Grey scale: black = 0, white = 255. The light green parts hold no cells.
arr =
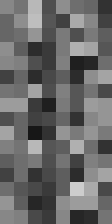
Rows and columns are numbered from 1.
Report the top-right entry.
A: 50
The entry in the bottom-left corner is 135
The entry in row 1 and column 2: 116
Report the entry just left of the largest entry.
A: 94
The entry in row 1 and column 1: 135
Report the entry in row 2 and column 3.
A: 190
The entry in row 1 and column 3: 184
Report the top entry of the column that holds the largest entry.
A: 110
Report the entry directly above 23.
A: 65
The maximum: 205
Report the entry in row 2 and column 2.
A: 142
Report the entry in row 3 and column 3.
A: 149
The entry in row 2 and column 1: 102
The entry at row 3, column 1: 102
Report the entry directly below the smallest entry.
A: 184
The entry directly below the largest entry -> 156

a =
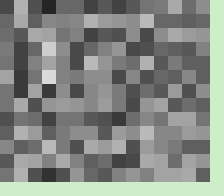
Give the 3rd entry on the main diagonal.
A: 169
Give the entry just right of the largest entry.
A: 129
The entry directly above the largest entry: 163
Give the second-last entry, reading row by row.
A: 169
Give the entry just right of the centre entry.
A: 122
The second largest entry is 206
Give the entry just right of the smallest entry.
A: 103
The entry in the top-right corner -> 141
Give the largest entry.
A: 218
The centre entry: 149
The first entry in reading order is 73
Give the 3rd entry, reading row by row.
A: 80
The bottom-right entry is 95
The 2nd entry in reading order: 177
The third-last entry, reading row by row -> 163
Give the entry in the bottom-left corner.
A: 116
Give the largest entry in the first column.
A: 163
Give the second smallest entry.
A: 50
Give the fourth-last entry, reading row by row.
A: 163
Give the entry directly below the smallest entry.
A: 135
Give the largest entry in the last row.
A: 177
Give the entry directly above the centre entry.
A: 141
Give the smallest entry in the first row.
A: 37
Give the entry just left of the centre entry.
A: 135
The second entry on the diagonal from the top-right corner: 95
